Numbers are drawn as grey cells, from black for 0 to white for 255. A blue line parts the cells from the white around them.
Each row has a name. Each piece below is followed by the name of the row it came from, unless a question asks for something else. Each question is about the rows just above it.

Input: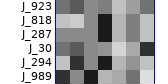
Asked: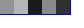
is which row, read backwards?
J_294
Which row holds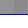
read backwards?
J_30
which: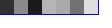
J_989
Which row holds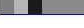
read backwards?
J_287
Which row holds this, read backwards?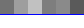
J_923

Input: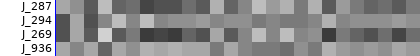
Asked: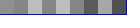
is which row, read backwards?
J_269
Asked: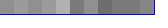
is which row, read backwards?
J_936
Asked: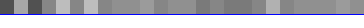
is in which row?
J_294
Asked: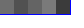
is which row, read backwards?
J_269

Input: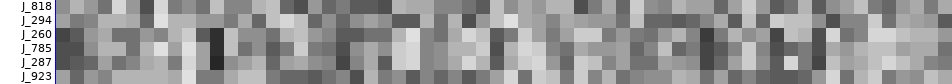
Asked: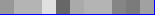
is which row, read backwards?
J_294
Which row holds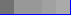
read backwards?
J_294
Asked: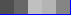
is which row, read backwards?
J_818
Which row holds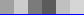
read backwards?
J_260

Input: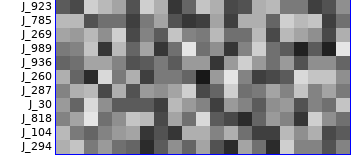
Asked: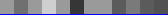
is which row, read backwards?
J_936
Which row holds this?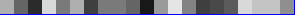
J_260

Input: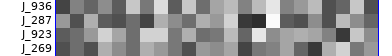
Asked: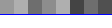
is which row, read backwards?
J_287
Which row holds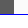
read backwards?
J_287

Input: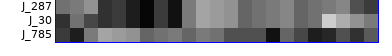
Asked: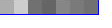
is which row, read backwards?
J_30
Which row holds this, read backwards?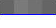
J_785
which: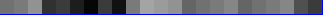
J_287
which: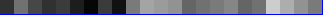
J_30
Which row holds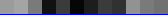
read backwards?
J_287

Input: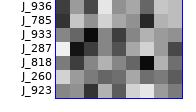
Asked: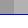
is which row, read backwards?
J_933
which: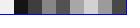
J_287
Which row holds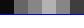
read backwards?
J_818
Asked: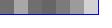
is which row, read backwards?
J_260

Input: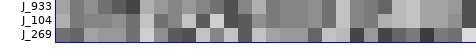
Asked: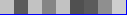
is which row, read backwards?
J_269
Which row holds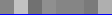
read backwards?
J_933
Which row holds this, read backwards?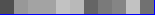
J_933
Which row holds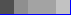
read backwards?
J_104
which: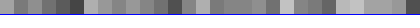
J_933

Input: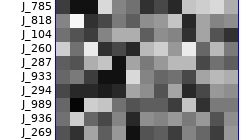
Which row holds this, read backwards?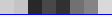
J_785
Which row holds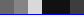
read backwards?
J_933
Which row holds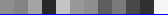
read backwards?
J_818
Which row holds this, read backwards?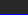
J_294

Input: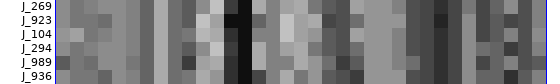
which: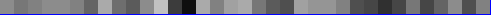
J_269
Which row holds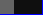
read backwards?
J_923
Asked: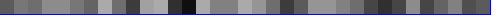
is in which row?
J_989

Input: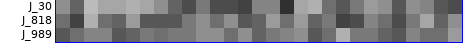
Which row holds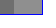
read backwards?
J_989
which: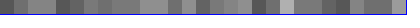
J_989
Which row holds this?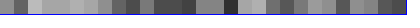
J_30
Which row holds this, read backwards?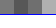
J_30
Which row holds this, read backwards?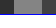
J_30
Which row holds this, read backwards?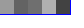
J_818
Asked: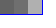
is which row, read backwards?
J_818

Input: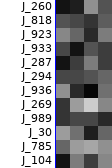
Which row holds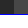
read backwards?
J_989
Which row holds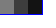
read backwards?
J_287
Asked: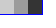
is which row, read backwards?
J_269
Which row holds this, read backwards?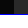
J_936
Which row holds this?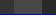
J_989
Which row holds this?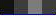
J_287
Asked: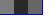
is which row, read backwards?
J_923

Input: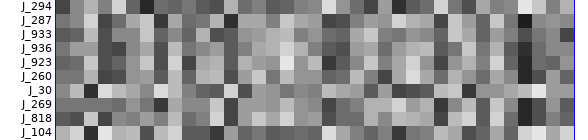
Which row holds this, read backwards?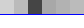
J_818
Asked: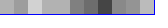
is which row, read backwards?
J_269
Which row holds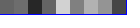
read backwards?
J_923
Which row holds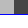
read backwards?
J_818
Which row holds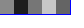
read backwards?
J_287

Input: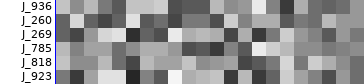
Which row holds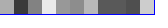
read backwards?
J_936
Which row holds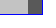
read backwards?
J_936

